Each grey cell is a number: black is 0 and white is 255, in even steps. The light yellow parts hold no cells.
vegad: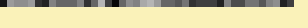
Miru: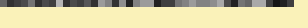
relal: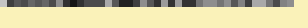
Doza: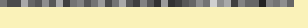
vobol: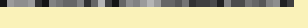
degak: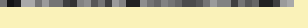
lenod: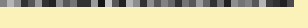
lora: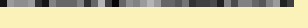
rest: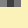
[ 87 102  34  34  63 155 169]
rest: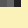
[ 34  63 155 169]
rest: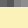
[34 63]
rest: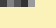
[ 50  63  87 102 142 116 208 142 169  63 130 102 102  34 130 116 142 102]
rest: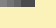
[ 87 116 155 130 130  63 116  87 102  34  34  63 155 169]
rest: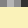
[ 87 155  50  34 142  87 116  50  50 155  21 196  87  34 181 142  50 142
  87 130 102  50 116  87 155 102  50 116  34 142 116 130  87 181  63  50
  34  75]
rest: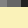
[130 116 142 102]

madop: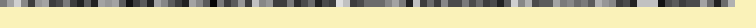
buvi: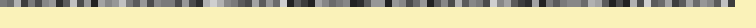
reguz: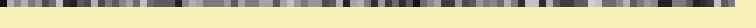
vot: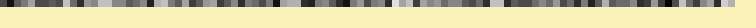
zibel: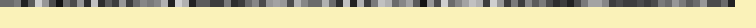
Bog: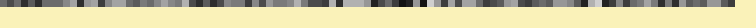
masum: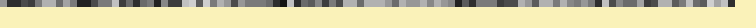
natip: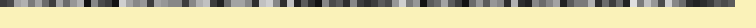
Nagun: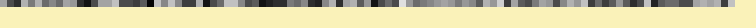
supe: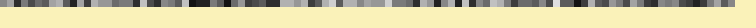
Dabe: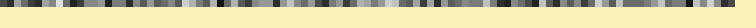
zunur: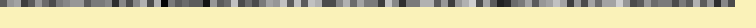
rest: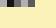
[ 61 135 151 151  46 151 193 135 107 151  75  46 122 151  61 107 177 163
 122 151 207 193 107  91 163  61 163  46 151  91 107 135 122 122 193 122
  46  34 135 107  75  34 193  91  46 135  91 135  61 107 207 151  91 193
 107 107 107 122 151 193 107 122 122  19 193 135 207 135  46  75]
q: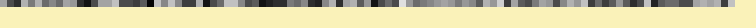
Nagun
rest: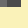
[163 177 163 177  61 193]
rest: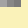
[177  75  46  91  46  75 135 122 122  61 135  75 151 122 122 135 177 122
  75  75  61 177  46 177 177 177 151  34  75 107  61  19  34 151  19 207
 151  61 163  75 163 163 107  61  75  91 151 163  75  61  91 107  91 151
 151 135  91  34 177 207  34  61 135  61 107 122 163 122  46 122  46 151
  91 107  91 151 151  91  61]
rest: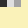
[193  61 163 135 151 107 135 135  91  75 107  46 193 193  46  91  75  75
 107 135 107 151  75 107  46 122  34  91 177  91 107 107 135  46  61 151
  61   5  75 193 107  61 135 163  46 207 177]
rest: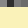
[ 75 122  19 163 177 177  46  34 122 135  91  46  19 122 151  75 122 135
  46 223 163 193  61 163 135 151 107 135 135  91  75 107  46 193 193  46
  91  75  75 107 135 107 151  75 107  46 122  34  91 177  91 107 107 135
  46  61 151  61   5  75 193 107  61 135 163  46 207 177]

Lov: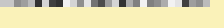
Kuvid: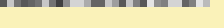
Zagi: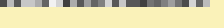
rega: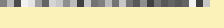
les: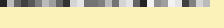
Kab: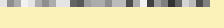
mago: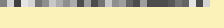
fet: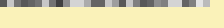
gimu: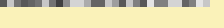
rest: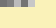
[115  88 142  64 115  88 100  88 100 242  64 199]
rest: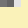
[ 76 212]
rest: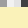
[128 212 187]

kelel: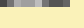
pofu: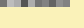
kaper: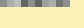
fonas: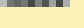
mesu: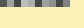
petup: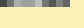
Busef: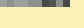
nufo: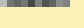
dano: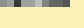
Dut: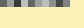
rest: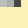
[159 143  71 130]
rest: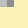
[ 71 130]
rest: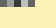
[159 189 143  71 130]
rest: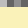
[159 173 116 143]

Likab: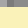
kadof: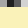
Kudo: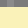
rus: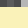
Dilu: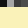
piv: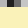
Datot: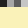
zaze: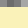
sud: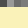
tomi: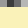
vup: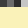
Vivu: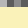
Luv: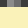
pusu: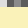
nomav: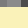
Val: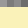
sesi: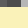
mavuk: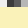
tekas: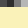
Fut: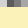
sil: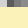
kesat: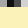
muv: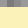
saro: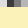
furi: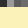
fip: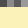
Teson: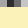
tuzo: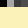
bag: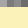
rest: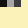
[76]
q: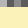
Vivu
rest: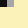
[60 76]
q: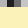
piv
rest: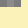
[123]
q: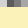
Fut
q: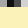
kesat

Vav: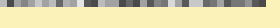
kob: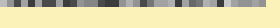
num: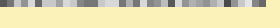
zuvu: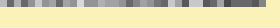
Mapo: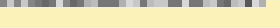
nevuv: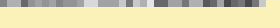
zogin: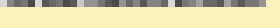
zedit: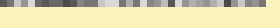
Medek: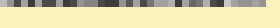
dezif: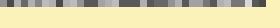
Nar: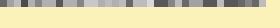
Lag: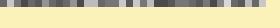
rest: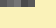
[200 147 147 118  88  74 147 104 133  88 133 133 104 216  74 118 133 162
 104 104  88 162 118  88 118 118 147]
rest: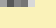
[162  88 200 200 104 118 162  88 118 118 147  88  74]

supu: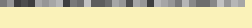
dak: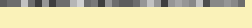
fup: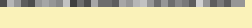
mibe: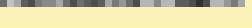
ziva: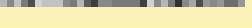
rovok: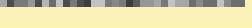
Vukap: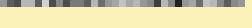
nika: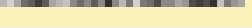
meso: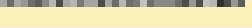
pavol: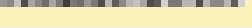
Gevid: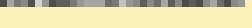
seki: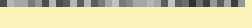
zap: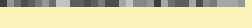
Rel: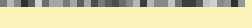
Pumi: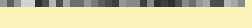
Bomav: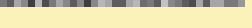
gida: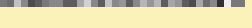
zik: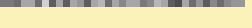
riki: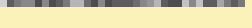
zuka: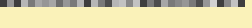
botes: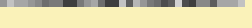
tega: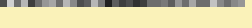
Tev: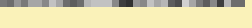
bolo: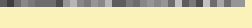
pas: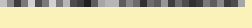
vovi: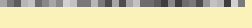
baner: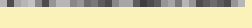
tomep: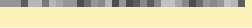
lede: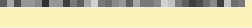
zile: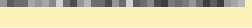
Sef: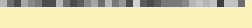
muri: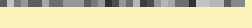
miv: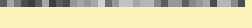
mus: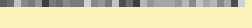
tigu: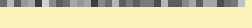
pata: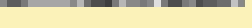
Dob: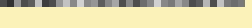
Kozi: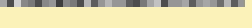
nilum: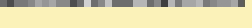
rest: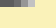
[150  62 150 166 150 136 194  77 136 136 150 136 109]
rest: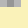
[ 93 166 150  93  77 166 109 136  49 238 121 121]
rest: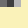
[150 166 166 166 150 182 136 194 166 182 136 166  77 209]

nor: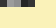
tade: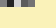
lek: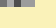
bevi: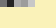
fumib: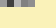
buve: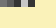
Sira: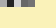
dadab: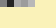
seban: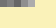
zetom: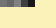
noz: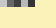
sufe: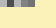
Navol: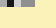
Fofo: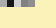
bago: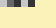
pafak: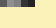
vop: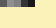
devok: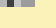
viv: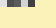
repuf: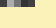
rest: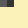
[199  52]
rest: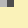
[184 129 115]
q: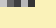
noz
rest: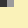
[143  36  52]

